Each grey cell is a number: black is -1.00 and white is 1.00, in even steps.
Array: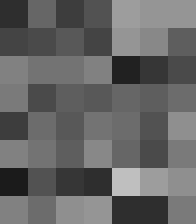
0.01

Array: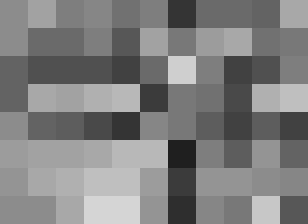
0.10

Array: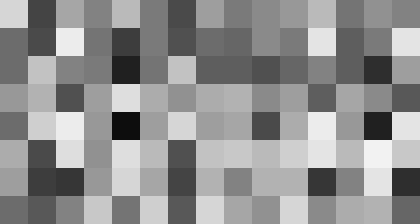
-0.15

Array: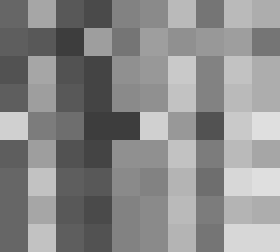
-0.20

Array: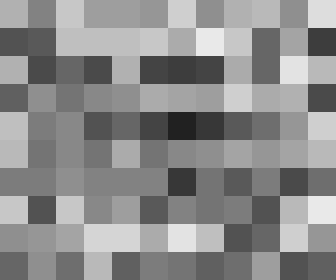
-0.20

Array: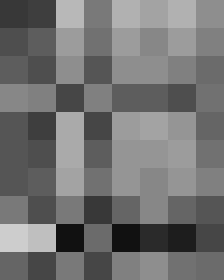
-0.21

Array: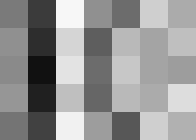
-0.09

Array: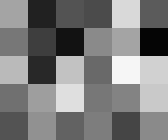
-0.35

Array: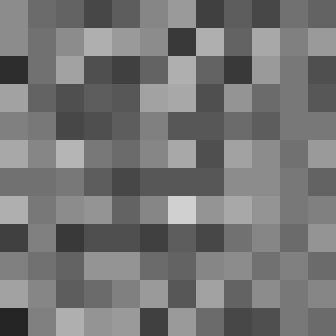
-0.71
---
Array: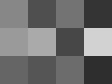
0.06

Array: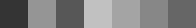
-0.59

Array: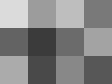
0.72

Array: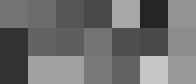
-0.10

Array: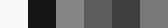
0.95

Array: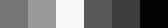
-0.08

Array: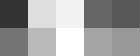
-0.60

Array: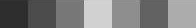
-0.64
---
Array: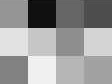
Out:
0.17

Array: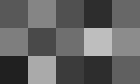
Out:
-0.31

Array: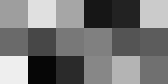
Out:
0.24

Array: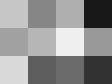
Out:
0.55

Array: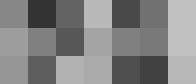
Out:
0.06

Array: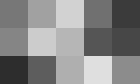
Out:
-0.07

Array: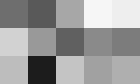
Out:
-0.14

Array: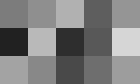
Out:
-0.03

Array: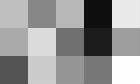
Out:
0.50
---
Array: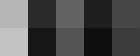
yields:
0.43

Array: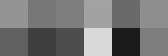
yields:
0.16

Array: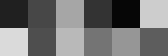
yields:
-0.75

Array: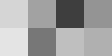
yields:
0.67

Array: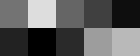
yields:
-0.10

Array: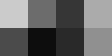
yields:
0.59
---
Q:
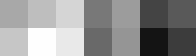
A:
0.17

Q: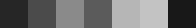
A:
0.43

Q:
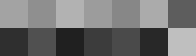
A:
-0.42

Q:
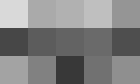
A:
-0.56

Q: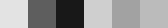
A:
0.62

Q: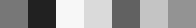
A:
-0.24
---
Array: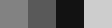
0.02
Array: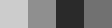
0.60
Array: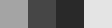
0.29
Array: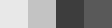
0.82
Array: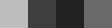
0.48
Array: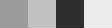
0.22
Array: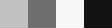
0.52
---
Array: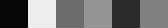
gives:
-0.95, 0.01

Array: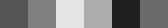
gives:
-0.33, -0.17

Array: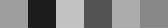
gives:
0.24, 0.07

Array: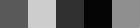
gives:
-0.30, 0.12

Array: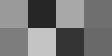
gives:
0.21, -0.18

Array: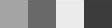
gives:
0.29, -0.53
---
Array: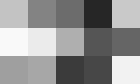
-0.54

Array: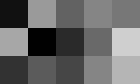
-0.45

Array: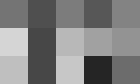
0.56

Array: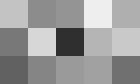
0.21

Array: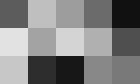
-0.82

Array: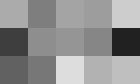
0.73

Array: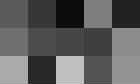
0.50

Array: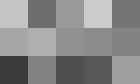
-0.38
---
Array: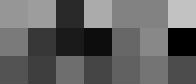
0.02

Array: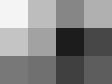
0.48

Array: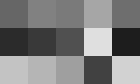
-0.04

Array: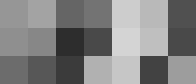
0.61

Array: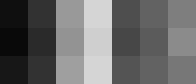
-0.39

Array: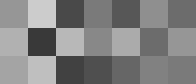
-0.32

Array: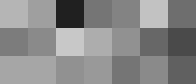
0.03

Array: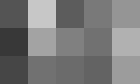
-0.28

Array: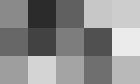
-0.25
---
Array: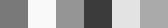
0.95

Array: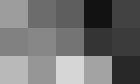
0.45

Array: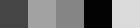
-0.46

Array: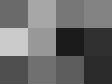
-0.62

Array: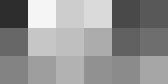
0.24

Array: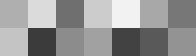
0.10
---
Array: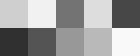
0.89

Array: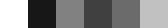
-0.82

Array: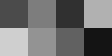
-0.02

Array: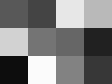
-0.47

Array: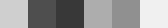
-0.39

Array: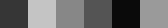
0.54

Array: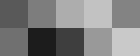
-0.02

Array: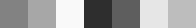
0.31

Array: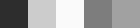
0.60

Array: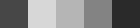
0.69
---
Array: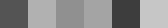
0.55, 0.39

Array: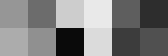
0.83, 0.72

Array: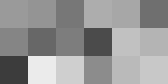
0.84, 0.62

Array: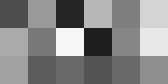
0.93, 0.82

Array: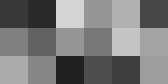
0.66, 0.54

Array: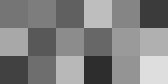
0.74, 0.49

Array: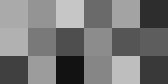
0.55, 0.49

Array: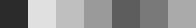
0.76, 0.50

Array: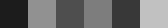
0.51, 0.14
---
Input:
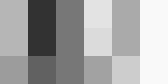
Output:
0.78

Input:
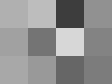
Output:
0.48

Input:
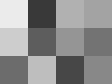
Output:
-0.55

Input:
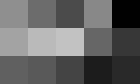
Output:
-0.41

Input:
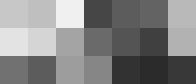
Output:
-0.28

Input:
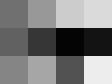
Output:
0.19

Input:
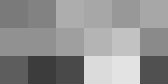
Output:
0.31
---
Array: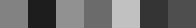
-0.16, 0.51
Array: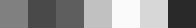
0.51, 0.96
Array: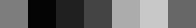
-0.47, 0.57
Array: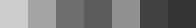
-0.29, 0.61
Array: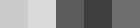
-0.29, 0.70
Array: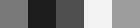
-0.38, 0.90
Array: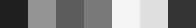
-0.04, 0.91
